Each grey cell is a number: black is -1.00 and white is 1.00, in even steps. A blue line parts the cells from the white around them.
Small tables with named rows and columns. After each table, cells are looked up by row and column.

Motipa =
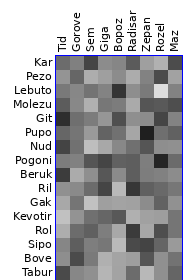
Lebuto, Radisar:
0.11
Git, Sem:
-0.03
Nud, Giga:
0.32
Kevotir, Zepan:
0.26
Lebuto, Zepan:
-0.04
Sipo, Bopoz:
0.46
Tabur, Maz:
-0.21
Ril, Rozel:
-0.18

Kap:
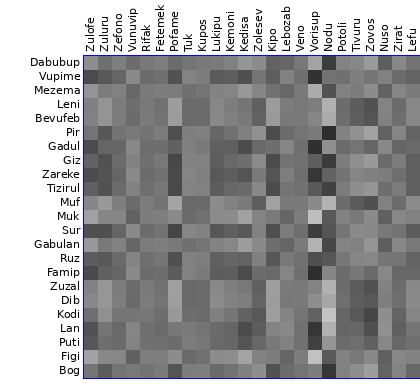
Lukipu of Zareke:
-0.31
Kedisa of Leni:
-0.08
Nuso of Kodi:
0.11
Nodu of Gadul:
0.12
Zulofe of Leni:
0.00
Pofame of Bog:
-0.34
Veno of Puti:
-0.11
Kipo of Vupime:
-0.26
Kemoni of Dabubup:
0.01
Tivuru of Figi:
-0.06
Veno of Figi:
-0.03
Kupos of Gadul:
-0.05
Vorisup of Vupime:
-0.61
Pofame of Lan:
-0.07
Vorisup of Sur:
-0.52
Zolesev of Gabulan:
0.08
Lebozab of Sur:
-0.03

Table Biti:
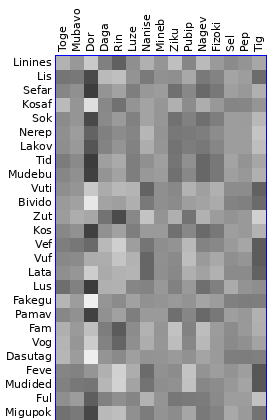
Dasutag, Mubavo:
0.22
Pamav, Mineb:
0.21
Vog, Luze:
0.12
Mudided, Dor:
-0.08
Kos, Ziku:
-0.12
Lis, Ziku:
0.12
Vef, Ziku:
0.15
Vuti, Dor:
0.57
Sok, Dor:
-0.43
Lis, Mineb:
0.14
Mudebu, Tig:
0.38
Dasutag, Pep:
-0.02
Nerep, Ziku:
-0.06
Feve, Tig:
-0.32
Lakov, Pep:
0.23
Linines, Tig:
0.31

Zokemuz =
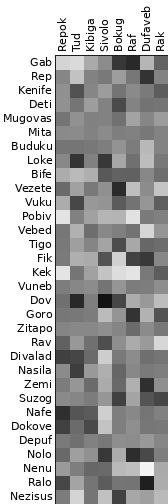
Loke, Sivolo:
-0.56
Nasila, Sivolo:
0.37
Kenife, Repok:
0.13
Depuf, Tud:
-0.12
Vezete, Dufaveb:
0.10
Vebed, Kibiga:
-0.14
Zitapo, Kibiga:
0.07
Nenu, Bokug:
0.46
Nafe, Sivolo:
0.62
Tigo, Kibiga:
0.04
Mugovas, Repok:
-0.08

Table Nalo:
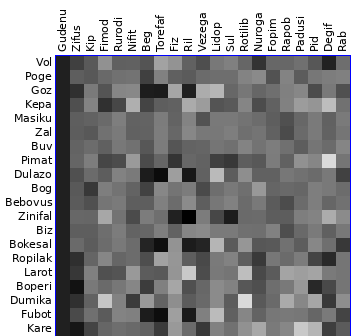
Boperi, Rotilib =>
-0.32
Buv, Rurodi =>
-0.06
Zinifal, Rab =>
0.09
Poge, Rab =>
0.00
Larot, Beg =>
-0.28
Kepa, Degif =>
0.48

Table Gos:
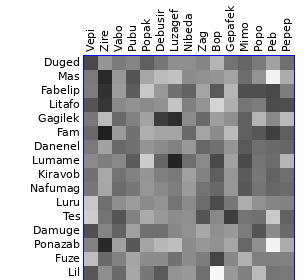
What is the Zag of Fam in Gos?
0.29
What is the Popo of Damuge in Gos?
-0.34
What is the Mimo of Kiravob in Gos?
-0.29
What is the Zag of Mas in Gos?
0.14
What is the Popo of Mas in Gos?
0.15
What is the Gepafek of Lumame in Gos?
0.26
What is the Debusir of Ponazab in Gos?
0.44
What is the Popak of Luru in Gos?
0.08
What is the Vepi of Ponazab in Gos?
0.02
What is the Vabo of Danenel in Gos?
-0.18

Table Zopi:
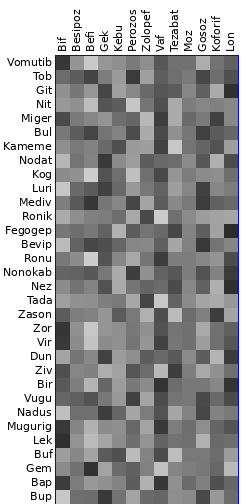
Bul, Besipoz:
-0.27
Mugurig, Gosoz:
0.11
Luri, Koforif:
0.05
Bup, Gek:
-0.55
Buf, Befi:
0.29
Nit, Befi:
0.48
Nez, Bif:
0.10
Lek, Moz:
-0.12
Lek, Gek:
0.30
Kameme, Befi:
0.01
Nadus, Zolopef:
-0.03
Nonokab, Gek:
-0.06
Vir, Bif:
-0.55
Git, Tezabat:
-0.28

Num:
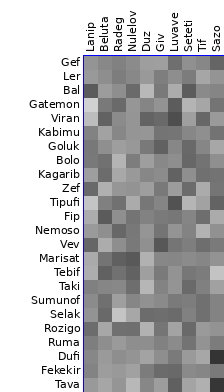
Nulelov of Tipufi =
0.34
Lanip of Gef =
0.16
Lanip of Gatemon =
0.64
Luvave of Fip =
-0.07
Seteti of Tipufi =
0.42
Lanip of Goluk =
-0.06
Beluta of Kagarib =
-0.15
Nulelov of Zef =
0.15
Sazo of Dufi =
-0.59
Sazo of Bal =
0.04
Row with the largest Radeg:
Selak

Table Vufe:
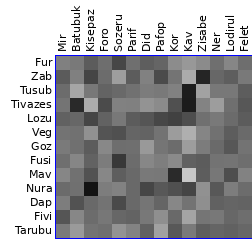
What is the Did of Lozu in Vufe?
-0.33
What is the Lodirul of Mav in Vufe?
-0.39
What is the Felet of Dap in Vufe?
-0.22
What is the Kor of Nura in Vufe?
-0.37
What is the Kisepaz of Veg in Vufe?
0.14
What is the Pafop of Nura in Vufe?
-0.31
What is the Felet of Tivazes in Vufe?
-0.32
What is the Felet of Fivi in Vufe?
-0.14
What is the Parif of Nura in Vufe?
-0.18
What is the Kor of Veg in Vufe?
0.22
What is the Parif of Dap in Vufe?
-0.18
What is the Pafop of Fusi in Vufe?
-0.01
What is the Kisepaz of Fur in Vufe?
-0.28
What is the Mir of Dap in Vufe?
-0.02
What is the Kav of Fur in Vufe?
0.19
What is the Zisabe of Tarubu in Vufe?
-0.26
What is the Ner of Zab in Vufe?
-0.19
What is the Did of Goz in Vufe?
0.20
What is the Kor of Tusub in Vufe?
0.01
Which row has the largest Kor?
Veg

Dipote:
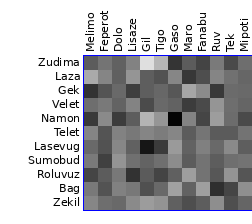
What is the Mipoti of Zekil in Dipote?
-0.21
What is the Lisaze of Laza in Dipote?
0.17
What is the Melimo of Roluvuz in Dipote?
-0.46
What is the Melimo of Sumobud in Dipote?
-0.04
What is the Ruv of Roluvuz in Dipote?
-0.32
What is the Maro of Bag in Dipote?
-0.23
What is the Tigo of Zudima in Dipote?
0.43
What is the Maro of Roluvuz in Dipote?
0.24
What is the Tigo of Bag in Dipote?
-0.18

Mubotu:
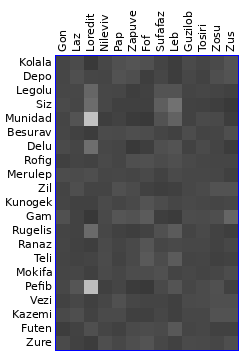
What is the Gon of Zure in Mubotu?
-0.42
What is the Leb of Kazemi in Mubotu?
-0.50
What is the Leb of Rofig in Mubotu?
-0.38
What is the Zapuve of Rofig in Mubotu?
-0.38
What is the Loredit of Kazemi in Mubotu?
-0.48
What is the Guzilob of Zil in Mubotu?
-0.44
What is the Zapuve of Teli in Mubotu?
-0.43
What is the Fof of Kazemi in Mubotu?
-0.50
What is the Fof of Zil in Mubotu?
-0.49
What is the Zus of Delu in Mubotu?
-0.53
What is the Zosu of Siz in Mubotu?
-0.51
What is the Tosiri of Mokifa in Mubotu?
-0.47
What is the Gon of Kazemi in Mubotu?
-0.43
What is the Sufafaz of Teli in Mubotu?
-0.40
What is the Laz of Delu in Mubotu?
-0.46
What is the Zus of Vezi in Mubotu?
-0.38
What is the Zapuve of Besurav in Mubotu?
-0.39
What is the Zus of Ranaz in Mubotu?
-0.44
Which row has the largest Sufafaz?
Siz

